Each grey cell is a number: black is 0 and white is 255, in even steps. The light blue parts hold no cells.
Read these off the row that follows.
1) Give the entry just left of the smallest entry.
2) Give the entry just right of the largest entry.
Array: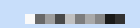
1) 134
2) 104

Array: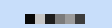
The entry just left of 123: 29
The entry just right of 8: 197
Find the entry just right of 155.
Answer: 61

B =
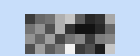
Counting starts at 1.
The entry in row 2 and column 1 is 115
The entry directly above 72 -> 176
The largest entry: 242
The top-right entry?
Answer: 167
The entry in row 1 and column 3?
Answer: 115
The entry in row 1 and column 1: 60
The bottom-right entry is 198
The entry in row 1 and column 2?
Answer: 104
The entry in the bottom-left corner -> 81
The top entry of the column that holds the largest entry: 198

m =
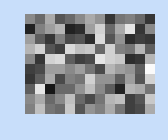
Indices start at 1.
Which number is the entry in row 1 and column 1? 137
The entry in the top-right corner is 54
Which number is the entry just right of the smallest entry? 105
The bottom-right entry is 170
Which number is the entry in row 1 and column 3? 170
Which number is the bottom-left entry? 128
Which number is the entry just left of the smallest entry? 229
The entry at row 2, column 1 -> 34
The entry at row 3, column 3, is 54
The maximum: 250
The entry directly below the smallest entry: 105
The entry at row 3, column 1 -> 158
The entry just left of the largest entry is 94
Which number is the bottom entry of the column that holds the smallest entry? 117
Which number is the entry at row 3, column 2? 94
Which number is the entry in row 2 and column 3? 158
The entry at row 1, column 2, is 105

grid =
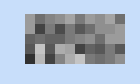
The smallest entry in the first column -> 49
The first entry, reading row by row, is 155
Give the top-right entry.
111
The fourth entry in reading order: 143
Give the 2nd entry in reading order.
111
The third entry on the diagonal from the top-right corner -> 111
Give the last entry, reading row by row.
143
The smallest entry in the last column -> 88

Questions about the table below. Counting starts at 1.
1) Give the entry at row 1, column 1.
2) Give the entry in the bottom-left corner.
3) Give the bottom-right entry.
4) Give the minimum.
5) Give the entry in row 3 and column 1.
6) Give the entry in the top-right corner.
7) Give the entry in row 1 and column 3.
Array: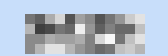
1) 117
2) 138
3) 181
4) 63
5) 138
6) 226
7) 172

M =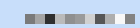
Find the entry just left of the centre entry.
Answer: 143
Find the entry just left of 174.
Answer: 86
